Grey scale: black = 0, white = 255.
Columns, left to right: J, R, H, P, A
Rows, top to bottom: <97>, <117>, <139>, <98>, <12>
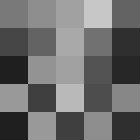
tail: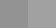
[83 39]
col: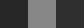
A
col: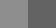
R
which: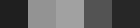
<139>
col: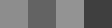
R
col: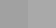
H

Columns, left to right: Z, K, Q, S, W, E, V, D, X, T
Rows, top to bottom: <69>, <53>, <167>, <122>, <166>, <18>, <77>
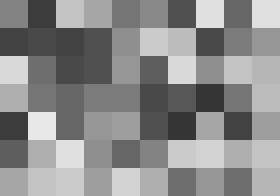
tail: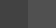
[143 203 188  73 123 150]
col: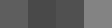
E

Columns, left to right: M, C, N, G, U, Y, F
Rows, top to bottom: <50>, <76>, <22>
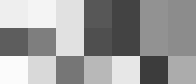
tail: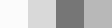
[231  60 172]
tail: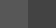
[146 140]
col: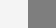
C
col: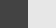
U
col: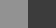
Y

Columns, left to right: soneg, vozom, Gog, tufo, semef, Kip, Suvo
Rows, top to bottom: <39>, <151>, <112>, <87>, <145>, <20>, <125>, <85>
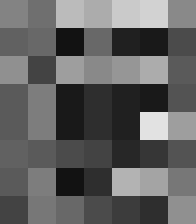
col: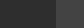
tufo
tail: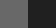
[25 75]
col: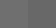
vozom
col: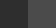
tufo
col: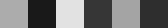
Kip
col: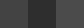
tufo

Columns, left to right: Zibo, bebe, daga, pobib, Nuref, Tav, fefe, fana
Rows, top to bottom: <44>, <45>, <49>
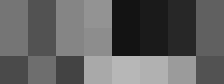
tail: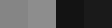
[39 96]
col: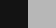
Nuref
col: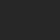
fefe
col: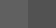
fana
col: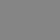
daga

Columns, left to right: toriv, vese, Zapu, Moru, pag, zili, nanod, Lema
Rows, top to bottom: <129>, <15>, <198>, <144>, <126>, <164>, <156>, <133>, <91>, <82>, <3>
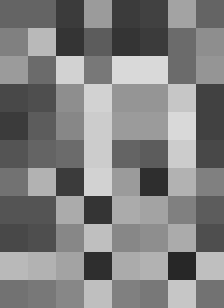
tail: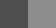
[210 149 149 198  65]
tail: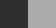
[178  39 191]
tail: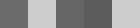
[72]
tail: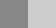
[155 155 217  65]
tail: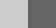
[ 92 204  72]
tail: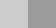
[155 217  65]

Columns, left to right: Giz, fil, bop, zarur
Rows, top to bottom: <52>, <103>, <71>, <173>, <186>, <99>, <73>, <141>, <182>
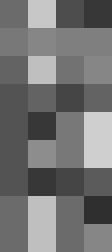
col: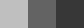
fil
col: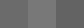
Giz
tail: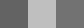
[134]

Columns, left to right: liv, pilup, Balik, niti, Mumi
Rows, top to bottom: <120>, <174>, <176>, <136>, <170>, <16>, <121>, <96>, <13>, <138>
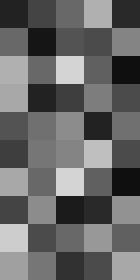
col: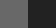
pilup
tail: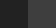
[125  75]
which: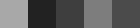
<136>
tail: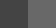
[176  41]
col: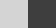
Balik
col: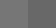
pilup
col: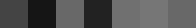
pilup

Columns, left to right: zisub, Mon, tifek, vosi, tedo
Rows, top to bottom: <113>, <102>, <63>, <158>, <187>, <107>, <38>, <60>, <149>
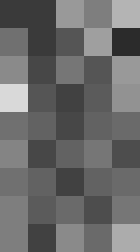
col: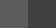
Mon
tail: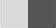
[ 65  91 146]
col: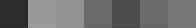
tedo
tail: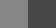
[ 98 118  77]

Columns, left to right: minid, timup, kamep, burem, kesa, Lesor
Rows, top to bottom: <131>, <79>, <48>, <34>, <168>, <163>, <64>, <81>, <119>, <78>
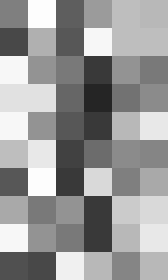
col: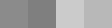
kesa
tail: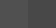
[240 184 133 184]
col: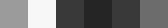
burem

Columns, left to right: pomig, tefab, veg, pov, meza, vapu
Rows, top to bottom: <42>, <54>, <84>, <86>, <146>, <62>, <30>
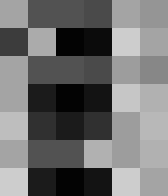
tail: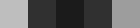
[184]
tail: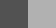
[157 177]
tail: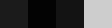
[164]
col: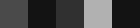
pov
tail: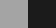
[  3  19 198 177]
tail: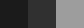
[184]
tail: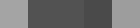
[135]

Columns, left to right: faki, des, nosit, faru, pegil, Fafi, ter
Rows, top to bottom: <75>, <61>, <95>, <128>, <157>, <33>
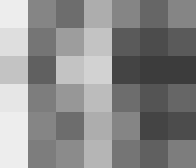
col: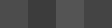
Fafi
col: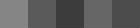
ter
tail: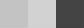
[60 60]
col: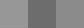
nosit

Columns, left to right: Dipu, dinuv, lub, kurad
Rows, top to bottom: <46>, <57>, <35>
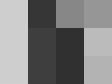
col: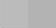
kurad
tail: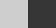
[135 150]
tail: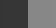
[150]

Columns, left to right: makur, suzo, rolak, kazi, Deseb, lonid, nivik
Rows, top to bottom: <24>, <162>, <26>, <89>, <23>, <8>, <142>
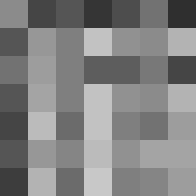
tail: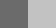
[127 114 157]
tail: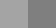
[194 145 139 179]
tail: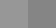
[187 145 164 164]
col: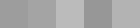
suzo

